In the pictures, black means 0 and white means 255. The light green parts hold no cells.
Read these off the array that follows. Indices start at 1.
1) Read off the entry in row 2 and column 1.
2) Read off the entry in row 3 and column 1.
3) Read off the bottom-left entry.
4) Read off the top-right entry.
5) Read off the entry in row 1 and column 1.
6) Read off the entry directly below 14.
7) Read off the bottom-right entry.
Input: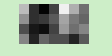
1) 145
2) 78
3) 133
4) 111
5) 187
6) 101
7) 90
